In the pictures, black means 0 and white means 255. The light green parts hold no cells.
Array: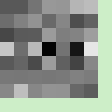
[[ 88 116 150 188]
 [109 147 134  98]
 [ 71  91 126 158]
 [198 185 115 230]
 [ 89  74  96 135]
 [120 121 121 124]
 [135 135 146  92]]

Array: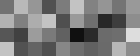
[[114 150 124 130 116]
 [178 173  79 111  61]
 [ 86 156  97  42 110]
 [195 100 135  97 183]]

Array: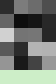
[[ 44 108]
 [101  21]
 [209 118]
 [ 89 180]
 [149  67]]

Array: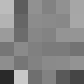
[[188 145 145]
 [179 140 136]
 [155 135 148]
 [118 128 123]
 [142 130 139]
 [ 41 111  89]]

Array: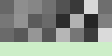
[[103 134  82 216]
 [119  91  44  37]
 [106 150 182  60]]

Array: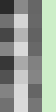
[[ 42 102]
 [113 104]
 [ 70  98]
 [134 104]
 [ 55 129]
 [ 82 133]
 [131 101]
 [113 118]]

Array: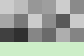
[[204 151 205]
 [166 204  89]
 [ 64 134 174]]
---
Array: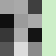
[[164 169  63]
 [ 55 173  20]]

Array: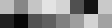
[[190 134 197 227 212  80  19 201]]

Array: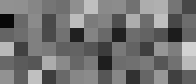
[[145 144 134 117 111 143 191 138 140 113 173 176 117  71]
 [100 110 128  74 114  32 132 105  32 109  99  82  28 100]
 [104  91  86 172 138 103 122  30 109 112 122  86 113 186]]

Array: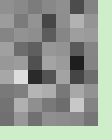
[[144 137 124 136 143  76 131]
 [133 146 142  92 134 158 155]
 [152 156  80 164 155  30 132]
 [121 127 181 173 120 168 146]
 [112 152 112 143 140 137 117]]

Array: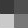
[[57 79]]

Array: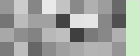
[[151 204 134 233 195 137 176 157 104]
 [168 142 131 184 191  63 122 136 176]]
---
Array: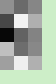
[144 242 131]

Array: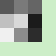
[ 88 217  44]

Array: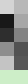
[212 167]

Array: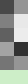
[ 73 232]

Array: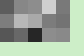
[ 93 184  38]

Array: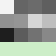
[243 149 114]

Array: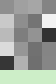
[143 142 147 133]
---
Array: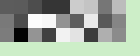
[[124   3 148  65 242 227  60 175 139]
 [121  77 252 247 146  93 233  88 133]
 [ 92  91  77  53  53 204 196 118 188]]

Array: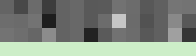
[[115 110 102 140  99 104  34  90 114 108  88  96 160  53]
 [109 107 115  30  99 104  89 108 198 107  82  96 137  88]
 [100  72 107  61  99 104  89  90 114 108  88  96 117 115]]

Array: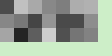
[[165  36  94 205  80 117 130]
 [135 120  69 149  74  74 141]
 [ 76 192 169 136 126 173 177]]

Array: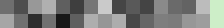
[[166 112  45 113  23  95 174 150 173  71 102 126 123 151 157]
 [111  78 152 176  95  62 118 202  69  89  68 138 106  99 188]]

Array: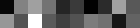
[[151  83 255  90  63  82 124 113  22  99]
 [  7 130 160 115  37  58   1  43 161  88]]

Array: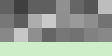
[[136 199 143 101 119 114 129 136]
 [119  94 173 201 143 154 142 115]
 [ 97  63  95  95 144 102  85 189]]
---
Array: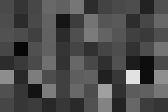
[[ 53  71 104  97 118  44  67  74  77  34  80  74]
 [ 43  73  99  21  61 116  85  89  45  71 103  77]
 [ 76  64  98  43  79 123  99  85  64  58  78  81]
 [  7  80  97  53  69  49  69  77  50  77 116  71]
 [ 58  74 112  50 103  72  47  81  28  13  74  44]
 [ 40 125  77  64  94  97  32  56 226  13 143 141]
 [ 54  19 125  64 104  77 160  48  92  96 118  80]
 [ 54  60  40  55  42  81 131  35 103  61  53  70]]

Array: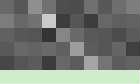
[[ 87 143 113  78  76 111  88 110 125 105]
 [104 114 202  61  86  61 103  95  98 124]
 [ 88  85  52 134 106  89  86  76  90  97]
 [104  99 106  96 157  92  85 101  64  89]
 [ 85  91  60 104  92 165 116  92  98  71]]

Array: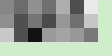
[[108 144 112 174  77 233 134]
 [ 80 117  75 150 111 198 143]
 [ 80  18 154 164 152 120 200]]

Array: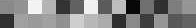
[[146 243 180  51  97 240  91 189   8 112  48 126 149 137]
 [160 154 161 145 206 184 172  47 137  62 151  88  99  48]]

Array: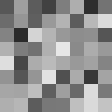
[[159  92  65 126 174  46 115  87]
 [149  95 153 179  92 184 219 108]
 [ 42 212 180 152 141 143  85 131]
 [125 113 176 231 138 172 153 177]
 [ 71 172 186 169 153 162 132 222]
 [ 86 149 226  80 171  56 164 147]
 [164 190  95 159 105 219 121 166]
 [182  92 120 121 191 218 195 175]]

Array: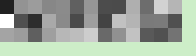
[[147 156 135 139  96 150  76  75 175 109 210 181  33]
 [ 80  45 169 138  74 158  67 193 180 122 123  80 255]
 [156  95 159 183 189 205 105 145 194  89  81 115 164]]

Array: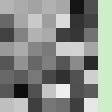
[[171 163 177 167  20  79 180]
 [167 201 158 219  51  66 104]
 [130 178 170  63  54 114  65]
 [171 134 122 209 210 165 153]
 [146 103 127  85 139  42  86]
 [ 92 120  72  48  81 207 104]
 [ 14  81 197 238  80  91  87]
 [200  63 119 110  62 230 191]]

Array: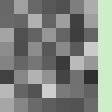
[[160 104  88  80 126 172 104]
 [102 177 100 158  64 159 105]
 [ 80  99 150 100  62 100 164]
 [ 78 140  88 137  90 202 140]
 [102 118  94  58 186 151 131]
 [135 178 145  68 113  48  65]
 [101  83 206 122 114  98 184]
 [134 106  94  85  83 107 166]]

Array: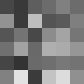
[[ 57  94 108 128 108  71]
 [ 58 190  84  90 127 146]
 [116  72 140 164 118  85]
 [162 105 175 171 150 112]
 [ 51 106 111 120 115  69]
 [226  59 195 220 144 129]]
